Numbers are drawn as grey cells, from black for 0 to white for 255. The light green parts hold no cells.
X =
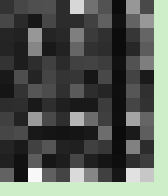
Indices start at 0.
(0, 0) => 51
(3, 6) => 49
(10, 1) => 26
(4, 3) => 64
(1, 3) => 71
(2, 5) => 127
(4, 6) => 67
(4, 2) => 45
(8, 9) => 164
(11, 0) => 32
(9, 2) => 24
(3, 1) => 29
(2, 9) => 54
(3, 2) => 134
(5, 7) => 72
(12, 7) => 64
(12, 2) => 248
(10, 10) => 44
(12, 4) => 68
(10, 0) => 36
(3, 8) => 12
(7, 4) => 31
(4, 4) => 43
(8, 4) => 46
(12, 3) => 96
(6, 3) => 76
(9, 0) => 70
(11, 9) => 46
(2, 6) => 59
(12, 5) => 218
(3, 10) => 92
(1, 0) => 71

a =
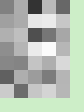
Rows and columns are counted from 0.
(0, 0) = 129
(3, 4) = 182
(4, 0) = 135
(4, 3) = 174
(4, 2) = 196
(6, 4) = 182
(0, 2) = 51
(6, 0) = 203
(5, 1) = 174
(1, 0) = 160

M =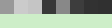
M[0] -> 153
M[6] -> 50
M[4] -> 136

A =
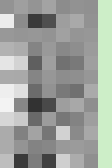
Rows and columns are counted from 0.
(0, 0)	147
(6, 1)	223
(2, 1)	149
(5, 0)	170
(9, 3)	118
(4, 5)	121
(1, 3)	79
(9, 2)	163
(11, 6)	143
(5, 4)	141
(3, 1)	172
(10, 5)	155
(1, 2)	58
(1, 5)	169
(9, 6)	168
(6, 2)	107
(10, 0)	171
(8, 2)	105
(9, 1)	129
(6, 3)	146
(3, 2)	132
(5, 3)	151
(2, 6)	151
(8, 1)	202
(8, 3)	156
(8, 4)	119
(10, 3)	135
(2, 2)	151

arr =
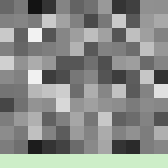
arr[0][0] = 103
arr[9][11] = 175
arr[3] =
[128, 102, 120, 126, 134, 179, 88, 130, 126, 109, 192, 151]
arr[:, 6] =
[113, 74, 190, 88, 112, 134, 174, 160, 118, 132, 137]
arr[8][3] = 97
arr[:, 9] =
[64, 88, 191, 109, 158, 93, 90, 123, 108, 145, 42]
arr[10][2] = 28
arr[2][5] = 158
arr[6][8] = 194
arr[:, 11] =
[143, 169, 130, 151, 132, 50, 224, 135, 82, 175, 134]
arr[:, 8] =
[52, 202, 85, 126, 151, 61, 194, 141, 97, 130, 52]
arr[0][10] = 144
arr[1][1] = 133
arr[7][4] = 216
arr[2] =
[201, 98, 242, 85, 134, 158, 190, 161, 85, 191, 159, 130]
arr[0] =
[103, 121, 19, 52, 132, 99, 113, 153, 52, 64, 144, 143]
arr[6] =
[116, 118, 183, 194, 205, 109, 174, 134, 194, 90, 131, 224]
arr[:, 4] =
[132, 162, 134, 134, 86, 76, 205, 216, 128, 92, 66]
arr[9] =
[140, 122, 192, 130, 92, 155, 132, 171, 130, 145, 125, 175]
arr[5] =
[138, 129, 241, 61, 76, 119, 134, 84, 61, 93, 198, 50]
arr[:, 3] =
[52, 202, 85, 126, 151, 61, 194, 141, 97, 130, 52]
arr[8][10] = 131
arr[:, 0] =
[103, 129, 201, 128, 208, 138, 116, 70, 125, 140, 125]

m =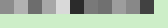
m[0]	140
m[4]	217
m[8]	157
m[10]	65

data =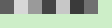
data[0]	94
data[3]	68
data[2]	154

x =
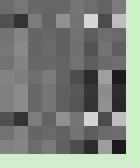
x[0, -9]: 108
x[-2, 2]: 102
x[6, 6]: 54
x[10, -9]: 130
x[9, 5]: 115
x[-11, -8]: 118
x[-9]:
[115, 132, 102, 104, 97, 114, 94, 109, 105]
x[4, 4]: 101
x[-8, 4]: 96
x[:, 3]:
[103, 100, 104, 106, 104, 123, 117, 117, 100, 105, 122]
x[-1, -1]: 27
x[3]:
[118, 137, 102, 106, 96, 112, 84, 115, 95]
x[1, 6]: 213
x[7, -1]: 40
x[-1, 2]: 108
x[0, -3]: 109
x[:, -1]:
[123, 189, 105, 95, 110, 27, 44, 40, 189, 108, 27]
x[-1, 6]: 44
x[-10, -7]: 124
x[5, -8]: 126
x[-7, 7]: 106
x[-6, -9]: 131
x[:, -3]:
[109, 213, 94, 84, 95, 44, 54, 52, 212, 94, 44]
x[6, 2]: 104
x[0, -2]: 100

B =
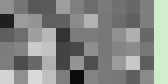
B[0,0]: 143
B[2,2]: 158
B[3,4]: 68
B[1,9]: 96
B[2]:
[94, 109, 158, 184, 51, 123, 123, 119, 144, 174, 103]
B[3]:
[124, 132, 202, 194, 68, 73, 142, 119, 133, 140, 118]
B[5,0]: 210
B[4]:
[125, 77, 104, 177, 68, 148, 79, 120, 154, 200, 94]
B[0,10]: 126
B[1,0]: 33
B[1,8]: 108
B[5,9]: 95
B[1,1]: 155

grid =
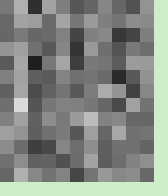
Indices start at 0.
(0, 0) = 121
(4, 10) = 154
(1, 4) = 164
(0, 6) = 101
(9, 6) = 159
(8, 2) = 97
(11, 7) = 93
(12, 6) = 116
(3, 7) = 111
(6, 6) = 125
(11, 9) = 130
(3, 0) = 148
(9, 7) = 102
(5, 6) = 116
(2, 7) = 136
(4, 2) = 31
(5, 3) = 91
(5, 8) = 43
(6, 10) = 135
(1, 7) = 127
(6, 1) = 165
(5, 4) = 132
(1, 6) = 154
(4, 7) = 117
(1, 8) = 116
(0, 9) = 82
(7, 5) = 128
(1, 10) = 138
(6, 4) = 116
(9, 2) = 95
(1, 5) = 119
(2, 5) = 69
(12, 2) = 136
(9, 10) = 116
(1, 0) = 104
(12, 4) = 131

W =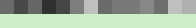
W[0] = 106
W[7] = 106
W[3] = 48
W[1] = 73
